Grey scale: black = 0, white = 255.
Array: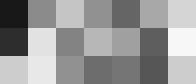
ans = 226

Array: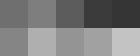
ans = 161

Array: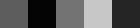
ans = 93

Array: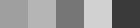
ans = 159

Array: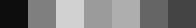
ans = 155

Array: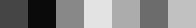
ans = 172
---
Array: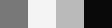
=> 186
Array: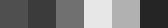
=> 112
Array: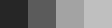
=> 163
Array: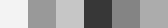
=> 198
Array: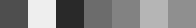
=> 41
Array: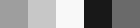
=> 248
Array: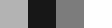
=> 124
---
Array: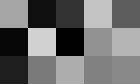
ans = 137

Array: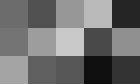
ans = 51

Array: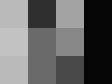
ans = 5

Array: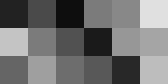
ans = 189

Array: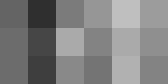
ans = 131

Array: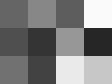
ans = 199
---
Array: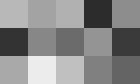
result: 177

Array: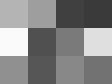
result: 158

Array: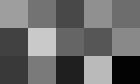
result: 72

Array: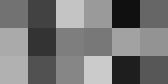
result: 154

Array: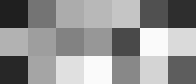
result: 197

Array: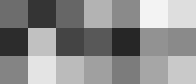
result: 138

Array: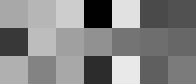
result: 225

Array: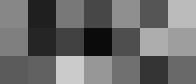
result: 143

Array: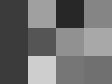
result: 160

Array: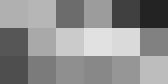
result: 156
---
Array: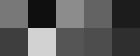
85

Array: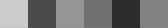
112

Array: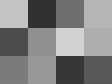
152

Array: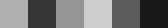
205

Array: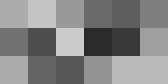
147

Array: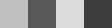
88
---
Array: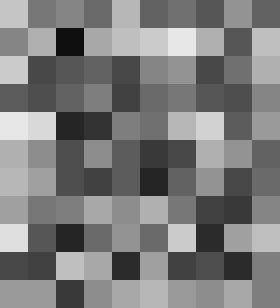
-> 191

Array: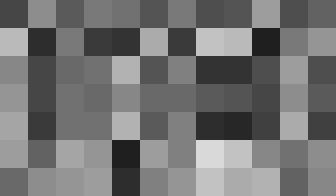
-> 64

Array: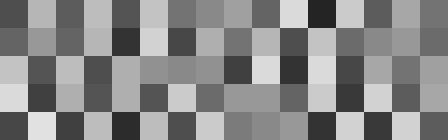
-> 160

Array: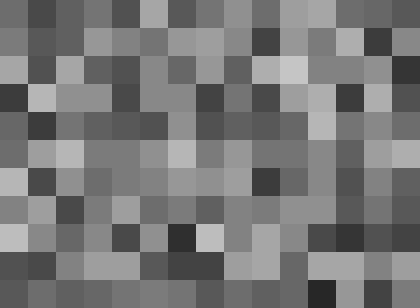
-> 67

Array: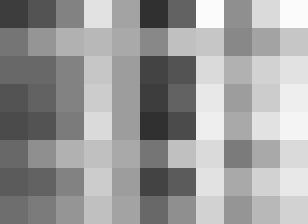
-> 218

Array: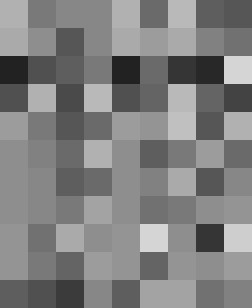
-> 206

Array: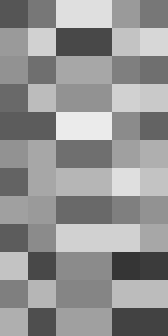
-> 59

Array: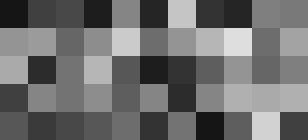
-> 127
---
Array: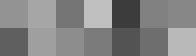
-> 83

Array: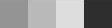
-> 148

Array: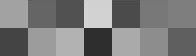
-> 68

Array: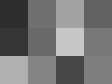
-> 53

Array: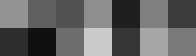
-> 31

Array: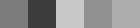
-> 123

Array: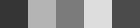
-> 75

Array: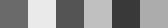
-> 84

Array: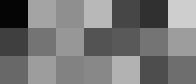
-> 48
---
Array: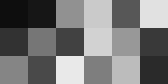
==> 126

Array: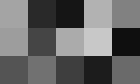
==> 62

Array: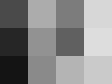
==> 138

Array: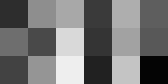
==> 33

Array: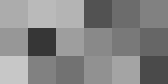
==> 145

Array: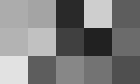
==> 135

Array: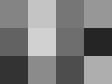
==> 139

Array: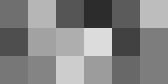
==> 156

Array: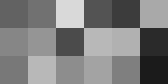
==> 163
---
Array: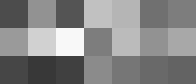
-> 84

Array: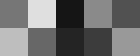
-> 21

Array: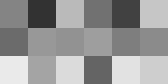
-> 186

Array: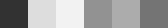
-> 242

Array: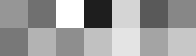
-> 255

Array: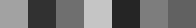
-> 111
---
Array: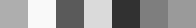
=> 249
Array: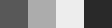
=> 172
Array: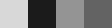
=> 27
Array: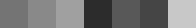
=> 137
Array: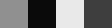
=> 10
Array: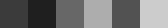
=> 31
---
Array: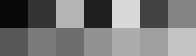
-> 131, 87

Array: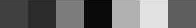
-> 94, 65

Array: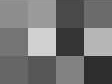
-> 108, 101

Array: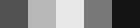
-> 20, 82

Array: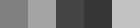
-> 193, 128

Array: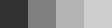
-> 206, 50

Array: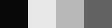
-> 98, 9

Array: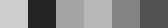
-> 82, 205
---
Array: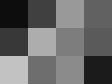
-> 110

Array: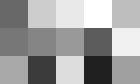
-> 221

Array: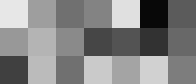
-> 164

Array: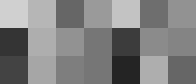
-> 36

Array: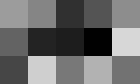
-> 120

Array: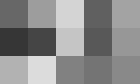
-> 129

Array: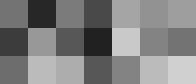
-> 131
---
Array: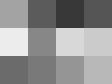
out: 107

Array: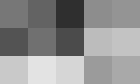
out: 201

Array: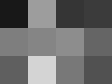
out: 95

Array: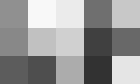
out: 92

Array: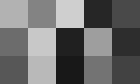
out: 87

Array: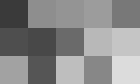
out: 162

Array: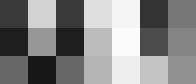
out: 103
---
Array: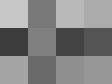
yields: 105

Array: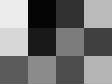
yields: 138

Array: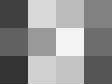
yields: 209

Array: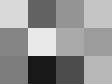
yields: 24

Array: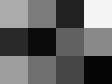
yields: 111

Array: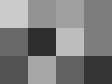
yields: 167

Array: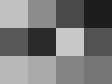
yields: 170
